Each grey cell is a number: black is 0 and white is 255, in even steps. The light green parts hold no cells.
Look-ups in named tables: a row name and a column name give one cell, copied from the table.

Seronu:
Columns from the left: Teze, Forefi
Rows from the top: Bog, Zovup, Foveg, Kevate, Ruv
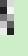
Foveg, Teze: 118
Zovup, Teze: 30
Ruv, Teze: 237
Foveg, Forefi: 176
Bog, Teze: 74
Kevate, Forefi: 93
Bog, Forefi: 218
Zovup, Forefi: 244
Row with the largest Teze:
Ruv

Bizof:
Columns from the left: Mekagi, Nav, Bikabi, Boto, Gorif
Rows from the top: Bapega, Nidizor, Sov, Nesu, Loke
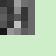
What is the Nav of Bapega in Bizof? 58
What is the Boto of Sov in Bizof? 53
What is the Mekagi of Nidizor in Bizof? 84
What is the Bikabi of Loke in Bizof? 131
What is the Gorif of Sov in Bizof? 105
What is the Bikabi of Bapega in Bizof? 160
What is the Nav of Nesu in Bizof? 50
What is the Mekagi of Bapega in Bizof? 50
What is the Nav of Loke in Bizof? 149
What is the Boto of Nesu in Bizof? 69
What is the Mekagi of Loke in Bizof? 23
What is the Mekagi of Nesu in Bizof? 84
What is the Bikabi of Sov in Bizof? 86
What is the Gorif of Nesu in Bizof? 105
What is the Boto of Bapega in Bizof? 112
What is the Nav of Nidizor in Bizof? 50
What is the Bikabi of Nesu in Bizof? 192
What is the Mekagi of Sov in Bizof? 94
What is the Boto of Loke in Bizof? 94

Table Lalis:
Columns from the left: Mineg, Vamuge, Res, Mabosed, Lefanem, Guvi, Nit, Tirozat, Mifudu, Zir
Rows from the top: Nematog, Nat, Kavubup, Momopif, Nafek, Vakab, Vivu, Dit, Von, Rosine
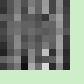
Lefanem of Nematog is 123
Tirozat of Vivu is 95
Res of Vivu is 136
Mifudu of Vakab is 158
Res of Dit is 113
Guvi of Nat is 98
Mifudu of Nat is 132
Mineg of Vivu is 46
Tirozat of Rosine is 41
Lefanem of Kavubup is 91
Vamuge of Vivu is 88
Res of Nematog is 118
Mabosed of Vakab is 77
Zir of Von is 46
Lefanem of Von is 137
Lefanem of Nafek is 108
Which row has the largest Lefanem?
Rosine

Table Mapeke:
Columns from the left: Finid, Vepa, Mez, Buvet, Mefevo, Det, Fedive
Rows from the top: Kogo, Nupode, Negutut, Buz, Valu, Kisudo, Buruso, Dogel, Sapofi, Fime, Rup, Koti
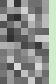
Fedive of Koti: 125
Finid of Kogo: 88
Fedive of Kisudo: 206
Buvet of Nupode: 209
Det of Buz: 139
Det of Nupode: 94
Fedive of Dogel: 94
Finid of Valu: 157
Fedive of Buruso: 155
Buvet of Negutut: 141

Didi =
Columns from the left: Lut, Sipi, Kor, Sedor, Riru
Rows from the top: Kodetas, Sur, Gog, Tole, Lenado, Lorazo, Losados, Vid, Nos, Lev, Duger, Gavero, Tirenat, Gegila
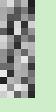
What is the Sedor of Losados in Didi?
192
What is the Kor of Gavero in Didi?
170
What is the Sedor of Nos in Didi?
231
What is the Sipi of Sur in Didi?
152
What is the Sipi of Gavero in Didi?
184
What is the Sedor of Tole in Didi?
49
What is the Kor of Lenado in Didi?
222
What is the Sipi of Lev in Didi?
108
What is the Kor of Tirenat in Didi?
231
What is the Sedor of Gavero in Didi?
80
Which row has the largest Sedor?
Nos

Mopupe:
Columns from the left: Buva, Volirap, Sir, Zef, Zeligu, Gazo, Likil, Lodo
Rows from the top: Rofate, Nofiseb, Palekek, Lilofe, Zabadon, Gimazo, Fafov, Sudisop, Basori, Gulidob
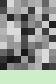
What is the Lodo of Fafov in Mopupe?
210
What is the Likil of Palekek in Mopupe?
55
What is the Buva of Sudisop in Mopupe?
103
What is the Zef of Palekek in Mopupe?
38
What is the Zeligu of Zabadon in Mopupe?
47
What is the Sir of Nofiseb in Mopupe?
166
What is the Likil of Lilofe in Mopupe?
204
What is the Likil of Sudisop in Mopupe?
218
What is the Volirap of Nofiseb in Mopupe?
181
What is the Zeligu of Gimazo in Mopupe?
197
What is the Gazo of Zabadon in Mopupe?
196
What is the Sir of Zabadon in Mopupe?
220
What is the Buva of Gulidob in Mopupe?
27
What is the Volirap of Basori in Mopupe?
22
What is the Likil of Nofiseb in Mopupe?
140
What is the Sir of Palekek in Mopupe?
119
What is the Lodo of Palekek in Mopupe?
202
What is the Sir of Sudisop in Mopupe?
165
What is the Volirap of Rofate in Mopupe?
218
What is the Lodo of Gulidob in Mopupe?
67
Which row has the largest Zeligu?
Gimazo

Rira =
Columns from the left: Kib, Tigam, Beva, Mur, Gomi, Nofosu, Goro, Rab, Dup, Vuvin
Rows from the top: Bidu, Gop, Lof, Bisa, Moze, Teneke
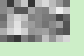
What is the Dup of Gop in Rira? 238
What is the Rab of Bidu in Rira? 186
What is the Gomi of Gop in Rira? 164
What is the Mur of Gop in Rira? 87
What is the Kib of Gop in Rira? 137
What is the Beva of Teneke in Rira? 54

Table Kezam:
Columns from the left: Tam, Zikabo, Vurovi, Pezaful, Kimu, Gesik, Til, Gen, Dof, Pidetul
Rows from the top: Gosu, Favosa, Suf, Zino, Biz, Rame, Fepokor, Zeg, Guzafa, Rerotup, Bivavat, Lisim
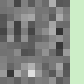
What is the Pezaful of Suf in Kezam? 157
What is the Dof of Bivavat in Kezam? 147
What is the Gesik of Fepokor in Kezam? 132
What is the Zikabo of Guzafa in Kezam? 116
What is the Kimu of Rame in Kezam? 92
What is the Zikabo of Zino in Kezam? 142
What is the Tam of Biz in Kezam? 70
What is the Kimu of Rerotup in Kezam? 177
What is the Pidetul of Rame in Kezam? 121
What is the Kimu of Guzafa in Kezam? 125
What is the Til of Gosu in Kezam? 107
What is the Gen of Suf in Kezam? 92
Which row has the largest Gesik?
Bivavat

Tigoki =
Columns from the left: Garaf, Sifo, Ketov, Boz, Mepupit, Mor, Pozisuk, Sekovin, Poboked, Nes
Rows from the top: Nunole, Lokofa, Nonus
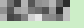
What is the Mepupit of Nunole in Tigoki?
86
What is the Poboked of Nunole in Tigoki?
101
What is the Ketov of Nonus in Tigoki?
83
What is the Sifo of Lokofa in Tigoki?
85
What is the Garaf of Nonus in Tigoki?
179
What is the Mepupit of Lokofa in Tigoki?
120
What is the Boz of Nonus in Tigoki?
129
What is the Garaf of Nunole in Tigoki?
177
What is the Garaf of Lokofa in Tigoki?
144
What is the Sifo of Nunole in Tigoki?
113
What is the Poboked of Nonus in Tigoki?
110
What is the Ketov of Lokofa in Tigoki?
162
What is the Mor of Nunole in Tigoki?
145
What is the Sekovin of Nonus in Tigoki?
137
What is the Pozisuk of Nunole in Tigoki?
152
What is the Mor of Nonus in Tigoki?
229
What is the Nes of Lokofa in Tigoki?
190
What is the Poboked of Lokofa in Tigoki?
45
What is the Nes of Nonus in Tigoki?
190
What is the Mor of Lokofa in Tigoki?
108

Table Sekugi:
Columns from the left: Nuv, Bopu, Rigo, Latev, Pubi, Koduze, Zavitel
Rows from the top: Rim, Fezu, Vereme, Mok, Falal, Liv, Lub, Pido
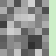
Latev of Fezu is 173
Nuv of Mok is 63
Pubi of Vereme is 206
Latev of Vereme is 197
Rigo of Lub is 148
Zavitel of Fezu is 77
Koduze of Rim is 90
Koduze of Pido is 202
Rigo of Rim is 79
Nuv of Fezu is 174
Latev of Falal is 94

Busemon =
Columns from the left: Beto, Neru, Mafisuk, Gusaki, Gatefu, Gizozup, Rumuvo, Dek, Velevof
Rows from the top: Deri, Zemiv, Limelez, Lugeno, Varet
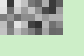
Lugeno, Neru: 116
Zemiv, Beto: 225
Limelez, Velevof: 176
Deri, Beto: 231
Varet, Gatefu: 126
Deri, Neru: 55
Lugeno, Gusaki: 191
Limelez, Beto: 125
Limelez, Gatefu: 139
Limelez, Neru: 149
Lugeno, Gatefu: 66
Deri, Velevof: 94
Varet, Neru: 129
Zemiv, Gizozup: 143
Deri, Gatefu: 120
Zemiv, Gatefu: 194

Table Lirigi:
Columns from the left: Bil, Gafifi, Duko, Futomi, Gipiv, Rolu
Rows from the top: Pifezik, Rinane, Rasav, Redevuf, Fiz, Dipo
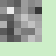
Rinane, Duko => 125
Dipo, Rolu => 168
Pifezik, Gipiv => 137
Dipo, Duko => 97
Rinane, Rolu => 54
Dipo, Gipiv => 192
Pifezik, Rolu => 148
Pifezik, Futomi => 156
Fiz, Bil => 90
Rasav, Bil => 104
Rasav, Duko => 153
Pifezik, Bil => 123
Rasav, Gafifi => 94
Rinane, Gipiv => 120
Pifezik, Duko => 91
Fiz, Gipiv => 121
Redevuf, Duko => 124
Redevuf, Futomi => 167
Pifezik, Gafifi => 109
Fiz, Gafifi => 68
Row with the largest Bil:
Redevuf

